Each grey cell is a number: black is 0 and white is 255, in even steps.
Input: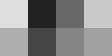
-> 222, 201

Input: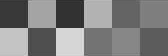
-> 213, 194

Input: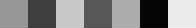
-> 236, 200

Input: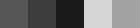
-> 213, 162

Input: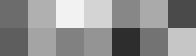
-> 242, 212

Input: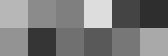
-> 221, 183

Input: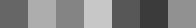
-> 199, 173
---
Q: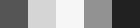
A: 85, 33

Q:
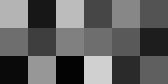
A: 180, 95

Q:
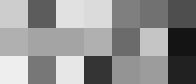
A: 205, 33

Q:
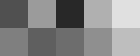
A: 80, 190

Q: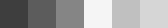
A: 62, 214

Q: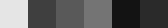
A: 229, 42

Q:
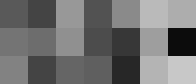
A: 89, 200

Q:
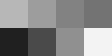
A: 183, 243

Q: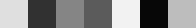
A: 223, 189
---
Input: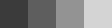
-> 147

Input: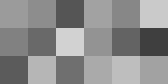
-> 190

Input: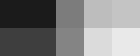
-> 219

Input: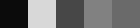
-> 129

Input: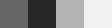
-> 179

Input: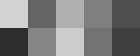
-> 113

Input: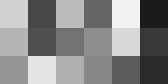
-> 92

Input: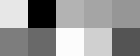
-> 208

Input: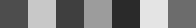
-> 228

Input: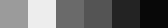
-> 35
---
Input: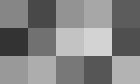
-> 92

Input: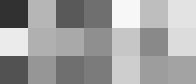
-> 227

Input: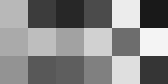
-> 25

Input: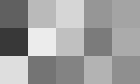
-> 164

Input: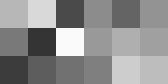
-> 147

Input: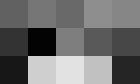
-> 134
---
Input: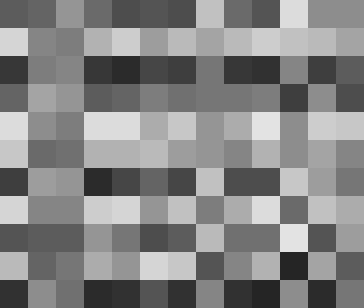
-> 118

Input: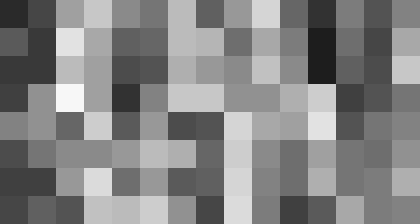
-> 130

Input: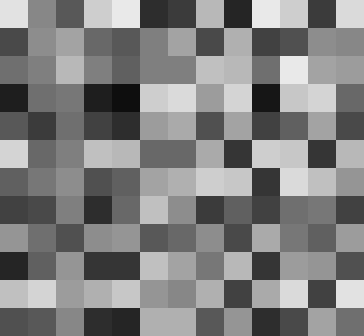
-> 111

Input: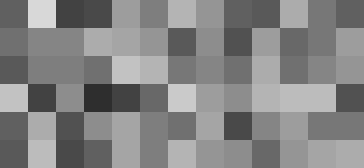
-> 172

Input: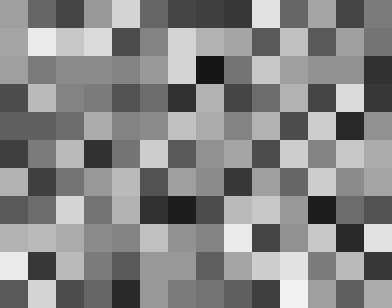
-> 171

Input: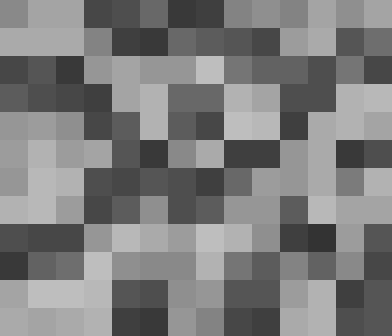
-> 85

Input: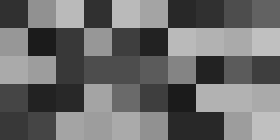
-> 192

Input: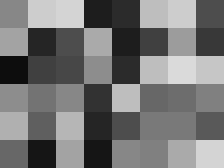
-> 212

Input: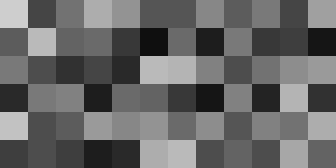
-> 99
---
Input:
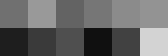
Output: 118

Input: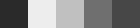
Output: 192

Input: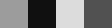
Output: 16

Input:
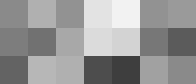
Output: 242

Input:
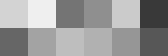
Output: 143

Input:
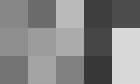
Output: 186

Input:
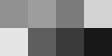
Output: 157

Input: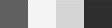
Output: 244
